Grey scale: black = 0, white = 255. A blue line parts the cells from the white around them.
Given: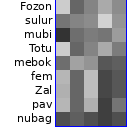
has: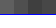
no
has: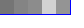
yes
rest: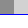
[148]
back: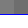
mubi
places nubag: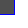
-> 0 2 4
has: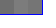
yes
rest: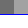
[148  87  95]

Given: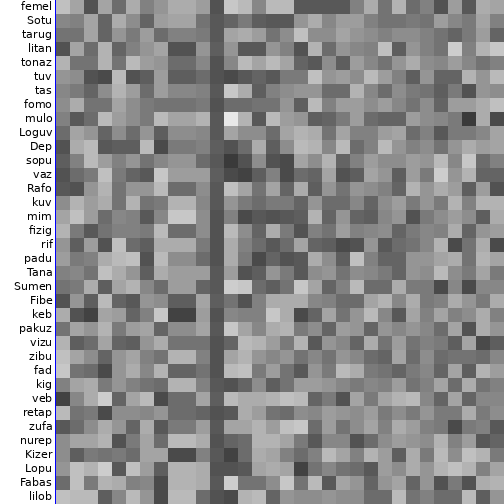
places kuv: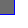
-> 14 19 20
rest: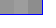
[186 157 129  94 149 100 100 179 149 186]
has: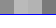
no
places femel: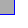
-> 5 8 9 22 30
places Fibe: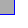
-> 15 16 17 25 28 31
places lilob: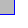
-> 1 2 5 8 9 14 24 29
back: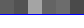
vaz

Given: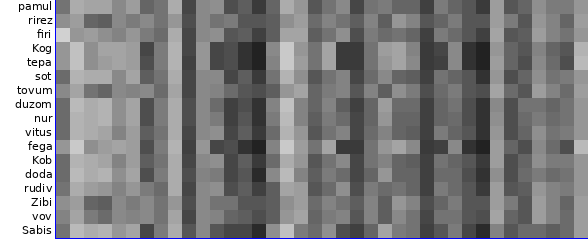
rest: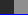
[193 123 107 143  78  64 101 164 123 115  64  86 123  70  42 131  86 107
 107  94 107 157]
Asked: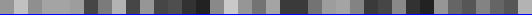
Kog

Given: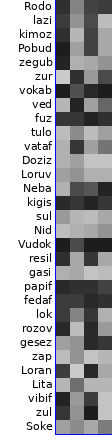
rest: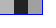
[102]
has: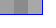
yes

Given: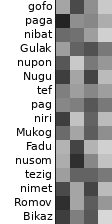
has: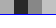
no
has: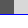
yes
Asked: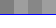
tef
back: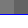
tezig

